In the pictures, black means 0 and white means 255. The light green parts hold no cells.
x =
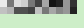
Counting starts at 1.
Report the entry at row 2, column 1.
193
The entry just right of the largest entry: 119
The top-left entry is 235
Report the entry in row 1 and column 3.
221
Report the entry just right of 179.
80

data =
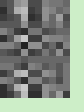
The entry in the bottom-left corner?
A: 47
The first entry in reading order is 75
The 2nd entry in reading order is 88
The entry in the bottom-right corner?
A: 61
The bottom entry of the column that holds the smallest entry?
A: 188
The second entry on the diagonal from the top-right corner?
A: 104
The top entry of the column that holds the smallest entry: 158
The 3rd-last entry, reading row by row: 104
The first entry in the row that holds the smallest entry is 130
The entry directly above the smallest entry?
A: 200
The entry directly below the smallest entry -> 144
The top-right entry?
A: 104
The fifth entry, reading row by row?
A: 75
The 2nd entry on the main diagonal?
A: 88
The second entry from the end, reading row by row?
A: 158
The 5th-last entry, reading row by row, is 47

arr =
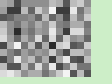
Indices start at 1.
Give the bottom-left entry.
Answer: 218
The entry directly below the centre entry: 172
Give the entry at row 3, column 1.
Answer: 86
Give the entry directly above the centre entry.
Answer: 143
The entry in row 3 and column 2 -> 102
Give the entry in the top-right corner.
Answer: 143
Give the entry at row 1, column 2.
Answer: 157
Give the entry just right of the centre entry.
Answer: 218
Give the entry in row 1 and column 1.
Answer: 172
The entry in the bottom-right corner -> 86
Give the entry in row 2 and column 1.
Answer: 157
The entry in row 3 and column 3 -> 130
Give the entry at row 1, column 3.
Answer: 74

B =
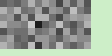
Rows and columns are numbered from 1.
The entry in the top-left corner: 96
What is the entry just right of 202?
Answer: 28
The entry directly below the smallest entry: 111
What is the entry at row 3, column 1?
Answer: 139
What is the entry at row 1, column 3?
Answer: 96
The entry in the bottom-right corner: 163
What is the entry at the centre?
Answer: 96
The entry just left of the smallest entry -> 202
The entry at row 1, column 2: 111
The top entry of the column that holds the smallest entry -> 124
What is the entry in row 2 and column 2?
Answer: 139
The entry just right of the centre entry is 124
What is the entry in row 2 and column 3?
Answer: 178
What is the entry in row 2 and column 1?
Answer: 178
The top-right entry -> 84
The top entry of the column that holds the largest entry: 178

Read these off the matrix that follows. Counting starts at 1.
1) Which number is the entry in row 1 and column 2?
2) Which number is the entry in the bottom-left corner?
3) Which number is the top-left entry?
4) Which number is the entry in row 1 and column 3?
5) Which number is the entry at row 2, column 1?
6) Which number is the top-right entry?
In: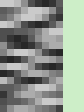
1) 202
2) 92
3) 202
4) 187
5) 92
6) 92

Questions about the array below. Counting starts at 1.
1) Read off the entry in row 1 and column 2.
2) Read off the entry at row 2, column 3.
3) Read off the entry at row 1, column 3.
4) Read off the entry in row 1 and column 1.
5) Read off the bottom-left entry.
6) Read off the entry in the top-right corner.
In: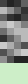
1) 36
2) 97
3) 50
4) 66
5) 143
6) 97
